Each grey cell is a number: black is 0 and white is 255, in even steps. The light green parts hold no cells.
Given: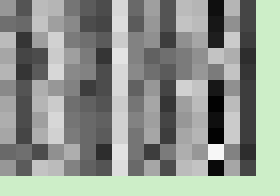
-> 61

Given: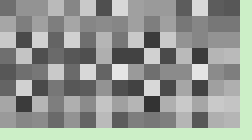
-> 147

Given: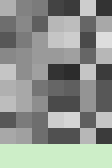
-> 221

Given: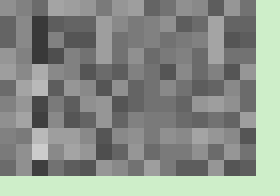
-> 93

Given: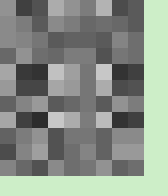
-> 110
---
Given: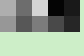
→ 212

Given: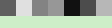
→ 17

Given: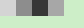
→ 141

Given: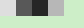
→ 88

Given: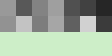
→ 80

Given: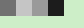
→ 197

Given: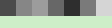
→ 46

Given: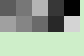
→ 180
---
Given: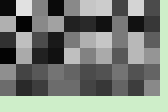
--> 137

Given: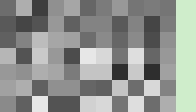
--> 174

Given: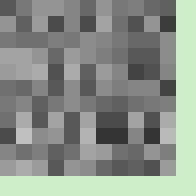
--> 155

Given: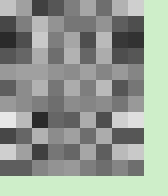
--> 110

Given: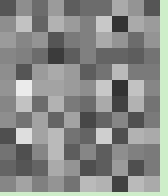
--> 170
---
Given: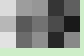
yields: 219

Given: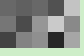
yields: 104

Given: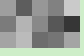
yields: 158

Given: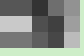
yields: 86

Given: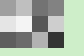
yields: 159

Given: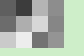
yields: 95

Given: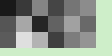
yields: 25

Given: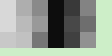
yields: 216
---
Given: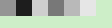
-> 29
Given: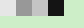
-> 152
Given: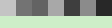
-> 115
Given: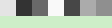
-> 51
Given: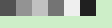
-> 147
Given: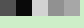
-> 9
